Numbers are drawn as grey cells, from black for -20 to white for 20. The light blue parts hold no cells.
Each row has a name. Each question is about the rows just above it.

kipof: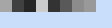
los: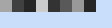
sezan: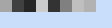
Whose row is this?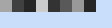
los
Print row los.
[  6 -10 -14  12 -12  -6   4 -14]

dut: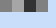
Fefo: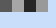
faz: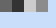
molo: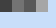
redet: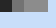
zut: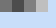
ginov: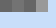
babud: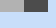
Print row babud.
[ 8  8 -8 -8]
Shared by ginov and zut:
[-2]
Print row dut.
[  0   6 -12   0]

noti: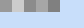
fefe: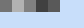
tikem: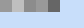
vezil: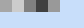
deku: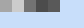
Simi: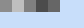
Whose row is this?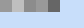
tikem
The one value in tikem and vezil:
[4]
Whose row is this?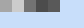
deku

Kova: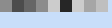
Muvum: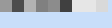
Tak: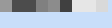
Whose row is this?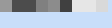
Tak
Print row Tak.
[  4  -8  -8   0   2 -10  16  16  14]

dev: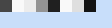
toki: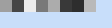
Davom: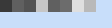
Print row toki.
[  5  -9  17  -1   7 -11 -13   9]
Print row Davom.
[-11  -5  -7  11  -5  -3  15   9]
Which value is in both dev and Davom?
[15]

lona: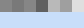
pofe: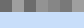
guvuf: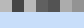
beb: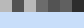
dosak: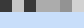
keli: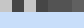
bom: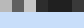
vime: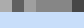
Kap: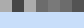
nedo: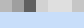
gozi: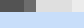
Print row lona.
[ 1 -1  1 -5  9  5 15]
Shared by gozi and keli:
[-7]
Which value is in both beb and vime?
[-5]

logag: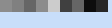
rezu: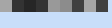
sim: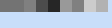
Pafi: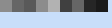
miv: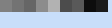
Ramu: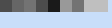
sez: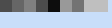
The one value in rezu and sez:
[4]
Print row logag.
[  2   0  -4   2  12 -10  -4 -18 -14]

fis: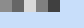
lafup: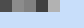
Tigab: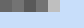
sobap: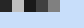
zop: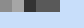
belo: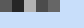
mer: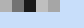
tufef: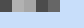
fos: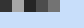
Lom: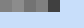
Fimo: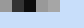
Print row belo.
[ -6 -14   8  -8  -4]
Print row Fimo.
[  4 -12 -18   4   6]
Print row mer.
[  8  -2 -16  10   6]
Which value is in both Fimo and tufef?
[6]
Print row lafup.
[ -8   2   0 -10   8]

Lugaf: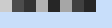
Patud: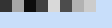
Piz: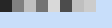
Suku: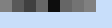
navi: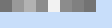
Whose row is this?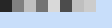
Piz
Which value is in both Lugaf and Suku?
[-10]
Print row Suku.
[  0  -6 -10  -4 -18  -4  -2   0]
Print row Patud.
[-12   6 -18 -10  14  -8   8  12]

